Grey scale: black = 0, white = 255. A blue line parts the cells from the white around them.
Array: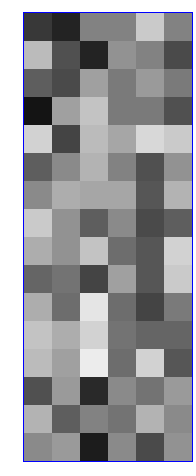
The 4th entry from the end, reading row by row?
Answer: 28
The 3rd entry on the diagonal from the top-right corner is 122
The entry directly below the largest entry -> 41
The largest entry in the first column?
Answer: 210
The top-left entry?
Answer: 56
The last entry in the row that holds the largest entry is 86
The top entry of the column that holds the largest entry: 130
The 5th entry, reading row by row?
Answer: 202
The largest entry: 236
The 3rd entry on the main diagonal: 160
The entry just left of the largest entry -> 160
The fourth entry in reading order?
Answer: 130
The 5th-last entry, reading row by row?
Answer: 154
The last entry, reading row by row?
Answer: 146
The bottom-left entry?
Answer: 138
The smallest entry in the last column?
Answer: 74
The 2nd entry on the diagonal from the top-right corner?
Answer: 130
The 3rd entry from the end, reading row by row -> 138
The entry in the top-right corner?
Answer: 130
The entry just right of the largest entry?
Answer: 109
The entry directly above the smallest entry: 94
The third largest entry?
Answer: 216

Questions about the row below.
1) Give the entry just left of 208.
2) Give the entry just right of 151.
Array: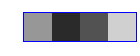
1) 82
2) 42

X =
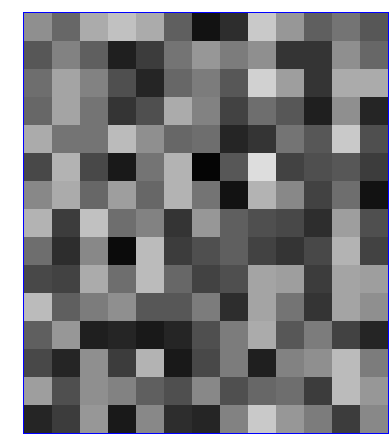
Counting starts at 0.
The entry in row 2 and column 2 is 130
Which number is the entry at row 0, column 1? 103
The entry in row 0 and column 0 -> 143
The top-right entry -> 87
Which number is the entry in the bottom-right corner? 136
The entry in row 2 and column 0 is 110
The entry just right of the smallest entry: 87
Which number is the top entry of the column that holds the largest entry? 201
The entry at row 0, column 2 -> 171
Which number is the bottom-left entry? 37
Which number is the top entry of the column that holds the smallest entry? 18
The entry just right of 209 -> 158
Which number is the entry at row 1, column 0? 87
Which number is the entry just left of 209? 87
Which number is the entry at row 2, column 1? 164
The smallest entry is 5
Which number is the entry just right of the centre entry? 95
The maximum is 221
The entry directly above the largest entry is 52
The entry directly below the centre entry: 79
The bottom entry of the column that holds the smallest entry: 37
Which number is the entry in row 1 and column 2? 95

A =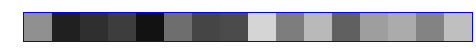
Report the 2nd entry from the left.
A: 32
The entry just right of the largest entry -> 125
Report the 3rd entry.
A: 47
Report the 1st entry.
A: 144
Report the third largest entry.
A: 185

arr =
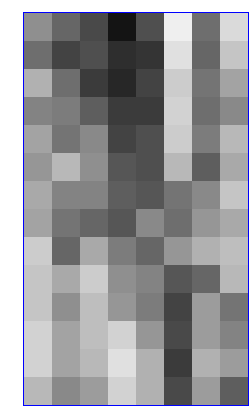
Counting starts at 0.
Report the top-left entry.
143
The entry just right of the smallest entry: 79
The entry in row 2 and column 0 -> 177
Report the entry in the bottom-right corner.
94
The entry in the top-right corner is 218
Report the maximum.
239
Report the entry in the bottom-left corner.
184
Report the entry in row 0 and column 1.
102
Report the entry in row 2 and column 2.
59
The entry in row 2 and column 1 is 110
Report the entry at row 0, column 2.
73
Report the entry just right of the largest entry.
110
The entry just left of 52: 46
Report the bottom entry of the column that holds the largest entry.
73
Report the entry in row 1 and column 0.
110
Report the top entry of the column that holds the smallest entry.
20
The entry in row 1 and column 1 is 67

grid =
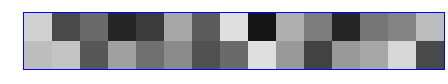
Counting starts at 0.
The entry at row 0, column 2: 106
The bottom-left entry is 189
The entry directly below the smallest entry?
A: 223
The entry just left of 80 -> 138
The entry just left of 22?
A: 223
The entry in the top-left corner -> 209
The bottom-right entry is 73
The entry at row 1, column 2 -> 86
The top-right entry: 189

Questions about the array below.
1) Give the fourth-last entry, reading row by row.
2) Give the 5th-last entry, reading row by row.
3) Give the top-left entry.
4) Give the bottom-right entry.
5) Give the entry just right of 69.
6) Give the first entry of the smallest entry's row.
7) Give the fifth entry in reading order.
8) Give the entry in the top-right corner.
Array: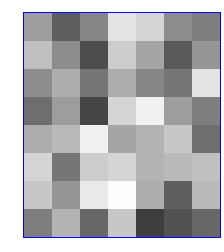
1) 199
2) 103
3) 157
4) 103
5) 213
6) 126
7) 213
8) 126

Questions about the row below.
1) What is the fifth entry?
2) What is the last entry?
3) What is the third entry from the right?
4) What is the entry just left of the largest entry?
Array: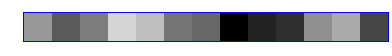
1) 191
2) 69
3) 144
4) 124

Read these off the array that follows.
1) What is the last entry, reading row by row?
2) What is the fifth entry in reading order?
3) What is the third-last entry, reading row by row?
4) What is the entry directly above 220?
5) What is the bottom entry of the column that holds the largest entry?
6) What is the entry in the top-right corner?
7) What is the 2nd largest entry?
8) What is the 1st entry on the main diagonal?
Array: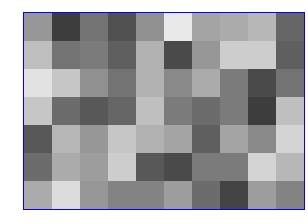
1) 131
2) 144
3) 68
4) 171
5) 157
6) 102
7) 226
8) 151

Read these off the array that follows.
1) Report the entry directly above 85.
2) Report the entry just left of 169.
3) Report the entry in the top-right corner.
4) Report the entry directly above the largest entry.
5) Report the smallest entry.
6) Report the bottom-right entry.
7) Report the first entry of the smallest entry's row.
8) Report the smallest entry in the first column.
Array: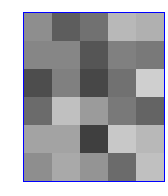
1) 113
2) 142
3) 176
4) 121
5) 63
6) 192
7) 163
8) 77

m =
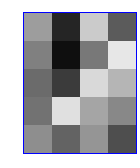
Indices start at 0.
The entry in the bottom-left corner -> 142
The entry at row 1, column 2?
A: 120
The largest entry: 231
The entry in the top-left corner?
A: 157
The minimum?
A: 15
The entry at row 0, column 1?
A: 37

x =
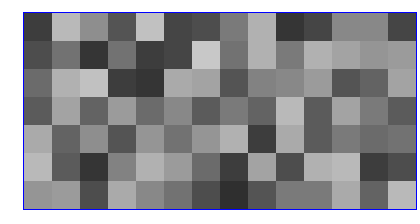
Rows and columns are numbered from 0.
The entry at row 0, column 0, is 61
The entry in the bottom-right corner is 185
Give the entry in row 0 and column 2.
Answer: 142
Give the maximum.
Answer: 200
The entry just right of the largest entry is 114
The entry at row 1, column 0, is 77
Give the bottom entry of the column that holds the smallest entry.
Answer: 47
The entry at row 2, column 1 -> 177
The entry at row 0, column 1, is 185
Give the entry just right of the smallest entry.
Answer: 84
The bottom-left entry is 149
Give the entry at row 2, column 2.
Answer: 193
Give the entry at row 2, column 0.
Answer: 107
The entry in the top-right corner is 69
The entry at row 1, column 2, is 53
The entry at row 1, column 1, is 114
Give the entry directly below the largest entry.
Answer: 163
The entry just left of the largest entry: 69
